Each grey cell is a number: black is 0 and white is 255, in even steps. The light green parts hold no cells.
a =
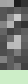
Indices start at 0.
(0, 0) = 163
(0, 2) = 30
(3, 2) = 69
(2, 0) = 86
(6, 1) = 185
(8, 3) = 74
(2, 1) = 144
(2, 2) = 201
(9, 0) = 71
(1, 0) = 86
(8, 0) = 130
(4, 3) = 95
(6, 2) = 188

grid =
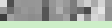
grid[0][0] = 220
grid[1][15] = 145
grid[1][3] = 152
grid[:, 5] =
[151, 151, 143]
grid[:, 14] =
[212, 228, 203]
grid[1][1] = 109
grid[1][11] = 109
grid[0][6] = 108
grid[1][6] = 85
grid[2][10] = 91
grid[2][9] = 161
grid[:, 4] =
[150, 146, 140]
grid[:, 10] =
[124, 123, 91]
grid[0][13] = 170
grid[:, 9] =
[153, 143, 161]
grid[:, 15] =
[154, 145, 145]

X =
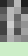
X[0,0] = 39
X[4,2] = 78
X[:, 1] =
[81, 184, 183, 206, 183, 174]
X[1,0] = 86
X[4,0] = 66
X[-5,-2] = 163

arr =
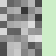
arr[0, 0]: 212
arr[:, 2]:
[117, 177, 127, 177, 97, 137, 193, 201]
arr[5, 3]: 155
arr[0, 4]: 182
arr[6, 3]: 145
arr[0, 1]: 101
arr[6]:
[81, 187, 193, 145, 88, 119]
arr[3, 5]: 110
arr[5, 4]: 214
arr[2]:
[203, 106, 127, 119, 164, 61]
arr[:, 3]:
[145, 54, 119, 187, 197, 155, 145, 132]

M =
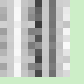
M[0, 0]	198
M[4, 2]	248
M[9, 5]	121
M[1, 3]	192
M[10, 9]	217
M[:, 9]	[209, 233, 237, 195, 245, 223, 250, 228, 201, 242, 217]
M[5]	[185, 206, 246, 194, 167, 83, 199, 115, 203, 223]
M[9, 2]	248
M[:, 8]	[206, 200, 199, 207, 196, 203, 194, 202, 206, 197, 204]
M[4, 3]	188
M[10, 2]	245
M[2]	[168, 205, 249, 190, 139, 109, 200, 119, 199, 237]
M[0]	[198, 206, 241, 197, 186, 68, 198, 115, 206, 209]
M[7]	[180, 205, 248, 194, 158, 89, 200, 115, 202, 228]
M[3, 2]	236
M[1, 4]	149
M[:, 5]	[68, 99, 109, 58, 132, 83, 142, 89, 65, 121, 74]
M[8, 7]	114
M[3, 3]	200
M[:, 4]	[186, 149, 139, 205, 128, 167, 123, 158, 196, 134, 176]

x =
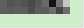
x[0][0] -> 95
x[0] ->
[95, 84, 88, 83, 74, 88, 105, 19, 117, 198]
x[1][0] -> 94
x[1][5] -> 92
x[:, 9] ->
[198, 109]
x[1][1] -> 90

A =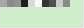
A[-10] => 167
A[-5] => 249
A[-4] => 52
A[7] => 80

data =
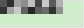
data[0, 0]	85
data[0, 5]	68
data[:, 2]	[160, 201]
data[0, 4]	191
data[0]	[85, 46, 160, 141, 191, 68, 200, 91, 177]
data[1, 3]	97

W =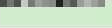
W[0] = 75
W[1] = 117
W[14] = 136
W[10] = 88

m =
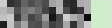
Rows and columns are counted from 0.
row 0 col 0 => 205
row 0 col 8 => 173
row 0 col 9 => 46
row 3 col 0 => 30
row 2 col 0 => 193
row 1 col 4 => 126
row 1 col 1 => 164
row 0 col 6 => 76
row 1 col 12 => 178
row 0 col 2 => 61
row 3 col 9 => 167
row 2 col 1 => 202
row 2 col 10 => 174
